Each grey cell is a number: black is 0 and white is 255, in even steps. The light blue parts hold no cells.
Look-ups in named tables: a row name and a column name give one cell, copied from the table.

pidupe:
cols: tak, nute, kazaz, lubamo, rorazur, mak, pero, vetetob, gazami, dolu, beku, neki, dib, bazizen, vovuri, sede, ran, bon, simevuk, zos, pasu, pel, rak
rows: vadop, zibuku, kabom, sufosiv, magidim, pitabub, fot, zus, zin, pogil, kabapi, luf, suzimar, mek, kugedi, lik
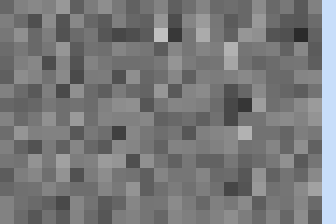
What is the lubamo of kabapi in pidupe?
123
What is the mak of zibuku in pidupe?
136
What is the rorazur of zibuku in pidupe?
84
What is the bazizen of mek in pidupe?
113
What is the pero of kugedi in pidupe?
115
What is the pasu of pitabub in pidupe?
106
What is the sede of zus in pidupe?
108
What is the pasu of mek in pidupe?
117
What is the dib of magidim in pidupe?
149
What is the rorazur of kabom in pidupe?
82
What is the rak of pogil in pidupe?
120
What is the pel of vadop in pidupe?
89
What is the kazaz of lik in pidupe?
87

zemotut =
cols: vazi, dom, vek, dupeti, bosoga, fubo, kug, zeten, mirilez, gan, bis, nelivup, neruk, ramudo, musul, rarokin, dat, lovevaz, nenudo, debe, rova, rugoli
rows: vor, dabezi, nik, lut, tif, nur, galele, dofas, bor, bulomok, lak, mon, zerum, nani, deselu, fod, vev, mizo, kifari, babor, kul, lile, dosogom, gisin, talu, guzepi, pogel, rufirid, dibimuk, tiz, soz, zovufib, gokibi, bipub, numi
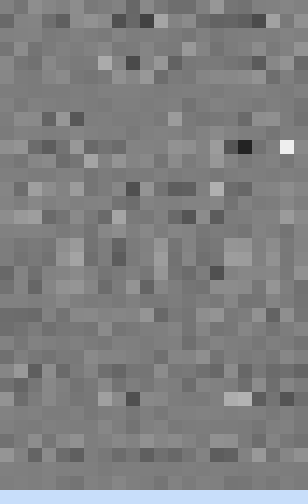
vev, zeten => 135
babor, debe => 135
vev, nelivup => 125
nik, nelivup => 127
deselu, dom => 126
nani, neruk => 94
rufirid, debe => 110
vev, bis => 136
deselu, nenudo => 123
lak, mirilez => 108
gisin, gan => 121
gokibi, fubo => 95
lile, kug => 123
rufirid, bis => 119
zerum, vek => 124

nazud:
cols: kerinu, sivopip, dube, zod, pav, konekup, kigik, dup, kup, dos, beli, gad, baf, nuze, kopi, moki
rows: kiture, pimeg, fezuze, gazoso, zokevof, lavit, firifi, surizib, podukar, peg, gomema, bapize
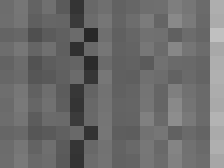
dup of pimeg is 118
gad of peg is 118
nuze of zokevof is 105
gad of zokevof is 113
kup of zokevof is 96
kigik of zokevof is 43
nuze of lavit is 106
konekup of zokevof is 100
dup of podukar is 117
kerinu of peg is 102
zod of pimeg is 102
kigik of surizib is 104

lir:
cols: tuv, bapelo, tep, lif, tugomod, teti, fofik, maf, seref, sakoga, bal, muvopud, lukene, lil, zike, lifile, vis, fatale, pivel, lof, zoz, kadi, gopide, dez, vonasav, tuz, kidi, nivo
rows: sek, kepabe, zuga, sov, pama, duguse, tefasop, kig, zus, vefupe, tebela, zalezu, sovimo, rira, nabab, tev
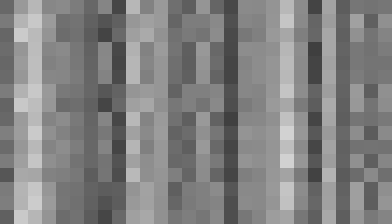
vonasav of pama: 97
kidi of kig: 116
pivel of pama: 141
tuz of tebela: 114
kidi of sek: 115
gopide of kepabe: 101
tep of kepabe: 200
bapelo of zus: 155
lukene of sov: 116
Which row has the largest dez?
sovimo

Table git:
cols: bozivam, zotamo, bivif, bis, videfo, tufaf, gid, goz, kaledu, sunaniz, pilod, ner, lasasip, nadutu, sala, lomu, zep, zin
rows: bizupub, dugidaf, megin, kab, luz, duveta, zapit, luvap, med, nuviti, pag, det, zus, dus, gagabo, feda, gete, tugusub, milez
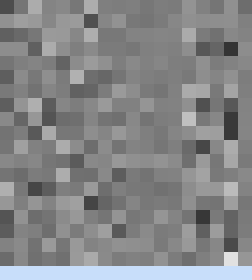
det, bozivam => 136
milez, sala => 127
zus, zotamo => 108
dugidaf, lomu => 142
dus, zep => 187
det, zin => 122
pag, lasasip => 127
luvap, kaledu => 129
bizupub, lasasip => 123
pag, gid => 109
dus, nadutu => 141
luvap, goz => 154
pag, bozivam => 117
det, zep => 167
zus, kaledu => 93
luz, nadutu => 125

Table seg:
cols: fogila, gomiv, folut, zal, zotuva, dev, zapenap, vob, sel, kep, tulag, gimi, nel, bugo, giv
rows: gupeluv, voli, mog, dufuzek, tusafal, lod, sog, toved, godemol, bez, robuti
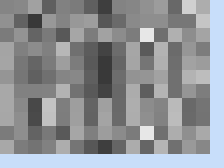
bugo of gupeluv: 208
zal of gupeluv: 95
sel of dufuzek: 108
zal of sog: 130
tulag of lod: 149
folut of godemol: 74
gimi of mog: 111
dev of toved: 158
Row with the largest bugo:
gupeluv

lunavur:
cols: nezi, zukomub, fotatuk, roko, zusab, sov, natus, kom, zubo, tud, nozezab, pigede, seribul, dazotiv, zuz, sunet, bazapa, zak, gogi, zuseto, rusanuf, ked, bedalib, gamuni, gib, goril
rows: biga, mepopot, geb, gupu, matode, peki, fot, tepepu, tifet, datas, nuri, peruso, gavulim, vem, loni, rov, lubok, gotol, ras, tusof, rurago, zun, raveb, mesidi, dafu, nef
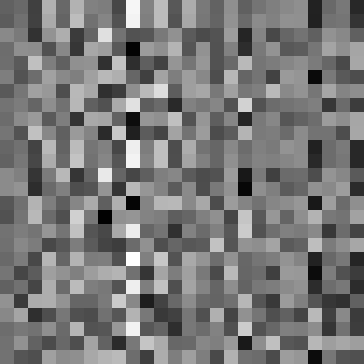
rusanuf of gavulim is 107
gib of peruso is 119
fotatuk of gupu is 141
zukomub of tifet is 139
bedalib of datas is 115
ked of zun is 128
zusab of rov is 79
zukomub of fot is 118
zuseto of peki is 66
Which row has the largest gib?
dafu

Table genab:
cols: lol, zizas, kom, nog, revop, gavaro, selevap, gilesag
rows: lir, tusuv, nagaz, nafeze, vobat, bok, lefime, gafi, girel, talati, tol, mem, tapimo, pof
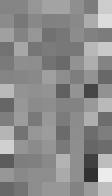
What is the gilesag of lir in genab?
204
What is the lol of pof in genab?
104
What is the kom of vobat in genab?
141
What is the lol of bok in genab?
132
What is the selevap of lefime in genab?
69
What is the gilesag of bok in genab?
104
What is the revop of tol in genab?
121
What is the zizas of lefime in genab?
147
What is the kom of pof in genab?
141
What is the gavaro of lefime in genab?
147
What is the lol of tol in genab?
208
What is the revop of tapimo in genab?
170
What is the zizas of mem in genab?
126
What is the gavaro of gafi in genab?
131
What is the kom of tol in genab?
139
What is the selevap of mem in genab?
64
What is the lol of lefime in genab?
185
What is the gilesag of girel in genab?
109
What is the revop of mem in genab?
179
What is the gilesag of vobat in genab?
131
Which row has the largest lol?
tol

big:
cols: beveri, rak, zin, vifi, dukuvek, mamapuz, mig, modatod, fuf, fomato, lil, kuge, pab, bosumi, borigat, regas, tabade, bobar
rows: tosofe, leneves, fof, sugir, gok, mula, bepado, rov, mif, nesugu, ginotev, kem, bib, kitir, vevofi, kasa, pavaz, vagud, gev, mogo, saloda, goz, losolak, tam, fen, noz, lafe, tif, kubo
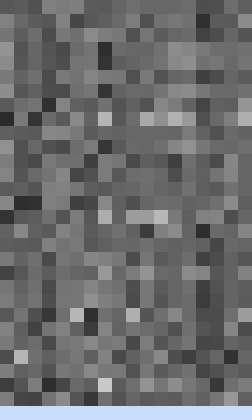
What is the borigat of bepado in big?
119
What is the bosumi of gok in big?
142
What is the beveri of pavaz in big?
98
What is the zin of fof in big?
109
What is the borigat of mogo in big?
132
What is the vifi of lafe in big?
83
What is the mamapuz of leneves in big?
71
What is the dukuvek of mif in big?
89
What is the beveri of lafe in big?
125
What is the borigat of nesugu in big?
98
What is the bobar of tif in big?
123

